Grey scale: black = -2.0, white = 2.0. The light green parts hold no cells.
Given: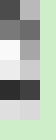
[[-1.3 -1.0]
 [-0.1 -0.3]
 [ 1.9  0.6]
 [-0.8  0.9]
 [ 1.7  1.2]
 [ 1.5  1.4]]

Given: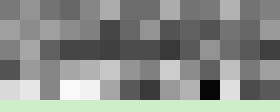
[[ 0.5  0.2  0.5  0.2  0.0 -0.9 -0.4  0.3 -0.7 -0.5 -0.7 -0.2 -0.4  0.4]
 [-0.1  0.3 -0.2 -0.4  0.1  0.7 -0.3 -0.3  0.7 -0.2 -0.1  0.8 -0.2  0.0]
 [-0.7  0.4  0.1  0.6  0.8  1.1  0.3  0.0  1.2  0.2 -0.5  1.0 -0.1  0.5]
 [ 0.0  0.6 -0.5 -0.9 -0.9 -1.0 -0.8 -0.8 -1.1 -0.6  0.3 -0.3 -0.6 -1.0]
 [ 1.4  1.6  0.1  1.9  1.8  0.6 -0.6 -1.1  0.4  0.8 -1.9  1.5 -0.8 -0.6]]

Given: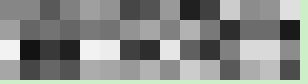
[[ 1.8 -1.7 -1.1 -1.5  1.8  1.7 -1.0 -1.3  1.6 -0.5 -1.2  0.0  1.4  1.4
   0.2]
 [ 0.6 -0.9 -0.4 -0.7  0.7  0.6  0.4  0.8  0.2  1.2  0.8 -0.6  0.7  1.0
  -0.8]
 [ 0.5 -0.4 -0.2 -0.4 -0.1 -0.2  0.3  0.6  0.0  0.8 -0.1 -1.3 -0.3 -0.3
  -1.6]
 [ 0.1  0.1 -0.6  0.0  0.5  0.3 -0.9 -0.7  0.4 -1.5 -1.0  1.2  0.2  0.3
   1.5]]

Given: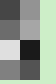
[[ 1.5 -1.6]
 [ 0.0 -0.7]
 [-0.9  0.3]
 [-0.3  0.6]]

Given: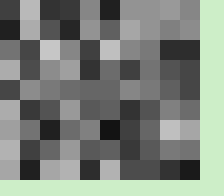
[[ 0.6 -1.5  0.6  0.8 -1.3  0.8 -0.8 -0.8 -1.2 -1.6]
 [ 0.7 -1.1 -0.7  0.4 -0.6 -0.5 -1.2 -0.7  0.0 -0.3]
 [ 0.8 -1.0 -0.4  0.4 -0.6 -0.5 -1.1 -0.6 -0.1 -0.2]
 [-0.2 -0.9  1.1  0.1 -1.0  1.0  0.1 -0.1 -1.3 -1.3]
 [ 0.7 -0.8  0.2  0.5 -1.2 -0.3 -1.0 -0.2 -0.7 -0.9]
 [ 0.5 -0.2 -1.5 -0.3  0.0 -1.7 -1.0 -0.4  1.0  0.6]
 [-0.9  0.2 -0.1 -0.3 -0.4 -0.4  0.1 -0.1 -0.5 -0.9]
 [-1.5  0.7 -0.7 -1.4  0.3 -0.5  0.6  0.3  0.0  0.2]
 [-1.0  0.9 -1.2 -1.1  0.1 -1.5  0.3  0.3  0.4  0.1]]

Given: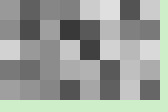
[[ 0.2 -0.8  0.5 -1.1 -0.6  0.9  0.0 -0.1]
 [ 0.4 -0.5  0.1  0.0  1.2  1.5 -0.7  1.2]
 [-0.1 -0.3  0.2  0.7  0.8 -0.6  1.0  0.7]
 [ 0.5  0.3  0.1 -0.7  0.6 -0.5  1.1 -0.4]
 [ 1.3  0.4  0.2  1.1 -1.0  1.3  0.9  1.4]]

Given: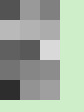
[[-0.5 -0.6  1.4]
 [-0.2  0.1  0.2]
 [-1.3  0.3  0.5]
 [-0.7  0.4  0.0]
 [ 0.9  0.8  0.7]]
